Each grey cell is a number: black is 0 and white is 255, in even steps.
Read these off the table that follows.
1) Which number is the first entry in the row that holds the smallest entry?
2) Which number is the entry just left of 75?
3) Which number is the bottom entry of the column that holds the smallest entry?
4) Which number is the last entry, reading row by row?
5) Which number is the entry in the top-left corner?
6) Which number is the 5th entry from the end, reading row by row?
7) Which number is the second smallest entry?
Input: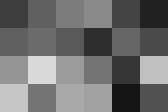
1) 198
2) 102
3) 20
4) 81
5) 62
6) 116
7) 33

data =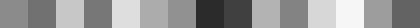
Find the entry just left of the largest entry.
215
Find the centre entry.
43
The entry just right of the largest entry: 157

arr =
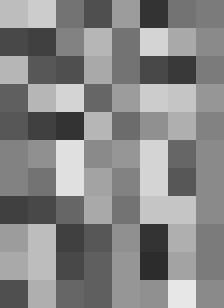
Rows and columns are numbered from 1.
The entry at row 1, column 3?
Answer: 115
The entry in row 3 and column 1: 182
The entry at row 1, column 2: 204
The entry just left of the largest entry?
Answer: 144
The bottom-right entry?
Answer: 138
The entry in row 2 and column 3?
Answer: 130
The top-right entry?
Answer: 123
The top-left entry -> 189
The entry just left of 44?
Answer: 150
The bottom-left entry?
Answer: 79
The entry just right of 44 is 163
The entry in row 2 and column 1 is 72
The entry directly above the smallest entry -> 51
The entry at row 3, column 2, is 87
